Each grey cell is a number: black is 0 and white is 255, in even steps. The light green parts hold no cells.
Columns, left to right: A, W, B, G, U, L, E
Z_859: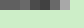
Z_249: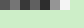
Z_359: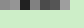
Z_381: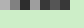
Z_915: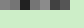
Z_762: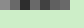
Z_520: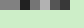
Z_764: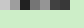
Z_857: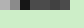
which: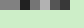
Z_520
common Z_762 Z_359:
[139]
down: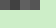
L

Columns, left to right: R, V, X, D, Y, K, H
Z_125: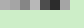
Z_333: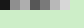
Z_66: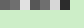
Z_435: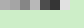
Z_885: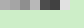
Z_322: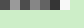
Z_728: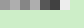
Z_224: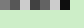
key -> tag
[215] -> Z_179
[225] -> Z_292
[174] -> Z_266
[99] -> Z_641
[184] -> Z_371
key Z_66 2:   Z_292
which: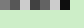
Z_224

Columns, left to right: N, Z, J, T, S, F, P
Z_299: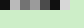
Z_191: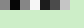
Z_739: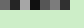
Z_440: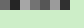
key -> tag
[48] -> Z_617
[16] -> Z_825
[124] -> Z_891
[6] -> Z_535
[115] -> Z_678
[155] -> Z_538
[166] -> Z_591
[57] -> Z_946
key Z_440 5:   Z_538
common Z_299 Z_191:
[75]
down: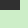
P
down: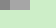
J
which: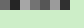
Z_440
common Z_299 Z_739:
[16]

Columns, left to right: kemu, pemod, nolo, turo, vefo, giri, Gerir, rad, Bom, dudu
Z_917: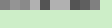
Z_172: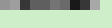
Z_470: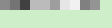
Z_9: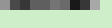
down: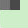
pemod
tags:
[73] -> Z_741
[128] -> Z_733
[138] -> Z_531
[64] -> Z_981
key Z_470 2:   Z_981
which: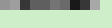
Z_172
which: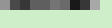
Z_9
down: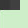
nolo
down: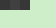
nolo
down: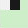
rad

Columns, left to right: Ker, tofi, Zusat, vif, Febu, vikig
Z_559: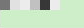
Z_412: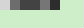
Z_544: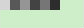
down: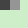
Zusat
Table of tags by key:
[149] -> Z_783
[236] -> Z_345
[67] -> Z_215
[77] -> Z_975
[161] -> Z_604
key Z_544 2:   Z_783
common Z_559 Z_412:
[118]
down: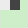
Zusat
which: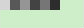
Z_544

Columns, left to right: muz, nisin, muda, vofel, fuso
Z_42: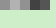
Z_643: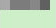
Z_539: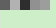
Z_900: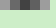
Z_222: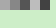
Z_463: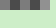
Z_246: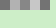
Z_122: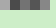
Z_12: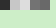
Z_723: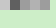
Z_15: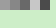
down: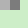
nisin
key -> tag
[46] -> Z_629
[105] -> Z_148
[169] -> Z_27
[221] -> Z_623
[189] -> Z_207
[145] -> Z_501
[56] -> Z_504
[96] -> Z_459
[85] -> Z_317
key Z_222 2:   Z_317
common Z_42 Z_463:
[145]
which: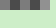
Z_463
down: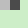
vofel

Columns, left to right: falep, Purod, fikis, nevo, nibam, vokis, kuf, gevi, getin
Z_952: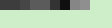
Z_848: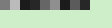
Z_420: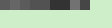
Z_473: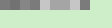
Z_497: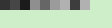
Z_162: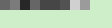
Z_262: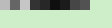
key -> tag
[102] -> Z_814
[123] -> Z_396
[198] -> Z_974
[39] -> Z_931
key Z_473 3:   Z_396
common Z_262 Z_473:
[198]
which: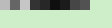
Z_262
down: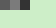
falep
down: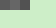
nibam
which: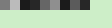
Z_848
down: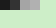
kuf

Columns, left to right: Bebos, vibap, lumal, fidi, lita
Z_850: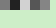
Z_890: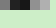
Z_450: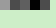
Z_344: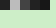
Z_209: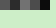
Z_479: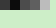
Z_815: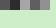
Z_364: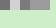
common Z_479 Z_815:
[95]
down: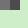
lumal
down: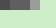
fidi
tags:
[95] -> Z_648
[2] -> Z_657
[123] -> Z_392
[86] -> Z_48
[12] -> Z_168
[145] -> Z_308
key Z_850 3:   Z_48
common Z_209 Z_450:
[76]
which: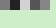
Z_850

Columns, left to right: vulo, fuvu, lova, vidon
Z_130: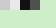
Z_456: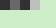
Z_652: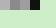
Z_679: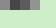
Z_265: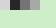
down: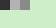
vulo
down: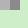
vulo

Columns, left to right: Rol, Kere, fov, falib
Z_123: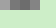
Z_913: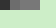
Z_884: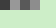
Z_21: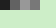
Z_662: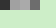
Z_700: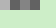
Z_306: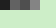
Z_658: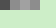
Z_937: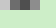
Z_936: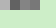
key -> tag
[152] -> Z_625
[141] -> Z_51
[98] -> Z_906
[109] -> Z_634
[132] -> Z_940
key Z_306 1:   Z_906
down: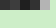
Rol

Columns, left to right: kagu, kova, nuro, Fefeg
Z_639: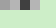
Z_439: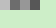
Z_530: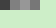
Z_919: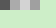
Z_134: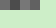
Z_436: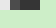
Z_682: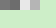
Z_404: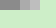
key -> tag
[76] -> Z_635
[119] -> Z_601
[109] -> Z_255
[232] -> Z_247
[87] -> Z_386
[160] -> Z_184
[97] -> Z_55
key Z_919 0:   Z_386
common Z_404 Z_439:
[190]
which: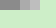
Z_404
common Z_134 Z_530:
[119]

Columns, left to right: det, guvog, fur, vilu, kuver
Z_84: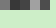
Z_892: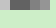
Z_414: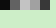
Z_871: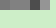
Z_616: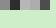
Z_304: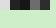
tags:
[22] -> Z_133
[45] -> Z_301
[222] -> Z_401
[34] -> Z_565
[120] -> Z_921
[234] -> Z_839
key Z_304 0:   Z_401
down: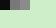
det

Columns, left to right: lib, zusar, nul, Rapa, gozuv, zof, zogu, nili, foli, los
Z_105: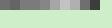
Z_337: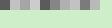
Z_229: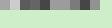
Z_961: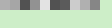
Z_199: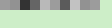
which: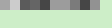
Z_229
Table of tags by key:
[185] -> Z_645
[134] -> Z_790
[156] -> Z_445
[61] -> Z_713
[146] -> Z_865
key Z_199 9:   Z_445
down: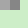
zof

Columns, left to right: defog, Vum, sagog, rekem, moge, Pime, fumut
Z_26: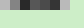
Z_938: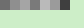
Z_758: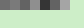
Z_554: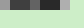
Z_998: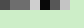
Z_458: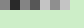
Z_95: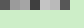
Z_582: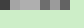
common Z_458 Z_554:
[41]
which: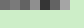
Z_758
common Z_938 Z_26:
[186]
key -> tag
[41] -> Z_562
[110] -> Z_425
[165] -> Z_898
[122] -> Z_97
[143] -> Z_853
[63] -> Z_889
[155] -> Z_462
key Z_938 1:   Z_853
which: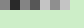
Z_458
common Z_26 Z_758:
[53]

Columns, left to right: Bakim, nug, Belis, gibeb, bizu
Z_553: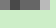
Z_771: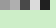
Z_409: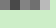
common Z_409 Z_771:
[73]
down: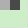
nug
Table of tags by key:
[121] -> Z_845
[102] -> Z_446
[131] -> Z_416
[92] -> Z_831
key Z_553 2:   Z_446
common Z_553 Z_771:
[73]
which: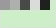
Z_771

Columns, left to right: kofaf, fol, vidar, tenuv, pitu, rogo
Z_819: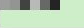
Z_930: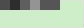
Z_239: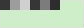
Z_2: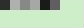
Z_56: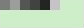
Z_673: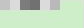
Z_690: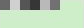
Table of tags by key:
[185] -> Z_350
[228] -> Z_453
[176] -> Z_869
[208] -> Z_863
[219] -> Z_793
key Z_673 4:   Z_793
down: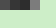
kofaf
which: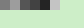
Z_56

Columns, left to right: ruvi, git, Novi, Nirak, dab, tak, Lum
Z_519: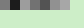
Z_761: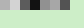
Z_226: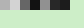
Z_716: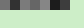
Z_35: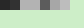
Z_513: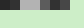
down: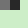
ruvi
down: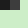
Lum
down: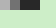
ruvi
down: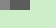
dab
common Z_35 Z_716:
[50]

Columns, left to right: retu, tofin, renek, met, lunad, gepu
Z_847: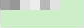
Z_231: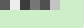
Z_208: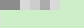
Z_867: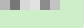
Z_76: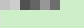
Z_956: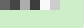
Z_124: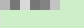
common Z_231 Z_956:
[60]
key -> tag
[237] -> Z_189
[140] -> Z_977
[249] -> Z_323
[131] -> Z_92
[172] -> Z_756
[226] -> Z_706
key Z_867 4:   Z_977
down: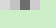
gepu
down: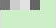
met
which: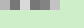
Z_124
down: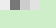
met
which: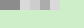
Z_208

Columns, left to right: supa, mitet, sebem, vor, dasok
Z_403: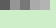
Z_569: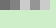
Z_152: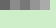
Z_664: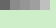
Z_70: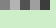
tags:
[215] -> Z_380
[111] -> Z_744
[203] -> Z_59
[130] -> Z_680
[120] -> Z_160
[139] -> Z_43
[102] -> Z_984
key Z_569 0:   Z_744
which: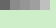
Z_664
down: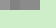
mitet
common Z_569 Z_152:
[149]

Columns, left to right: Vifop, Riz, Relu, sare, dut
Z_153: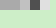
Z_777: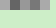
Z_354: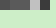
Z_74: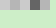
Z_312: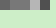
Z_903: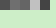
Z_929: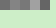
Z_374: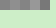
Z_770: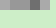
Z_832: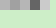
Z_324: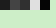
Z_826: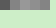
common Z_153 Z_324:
[224]
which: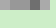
Z_770
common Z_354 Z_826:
[90]

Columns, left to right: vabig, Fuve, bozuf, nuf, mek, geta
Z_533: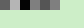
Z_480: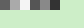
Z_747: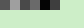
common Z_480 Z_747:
[85]
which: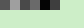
Z_747

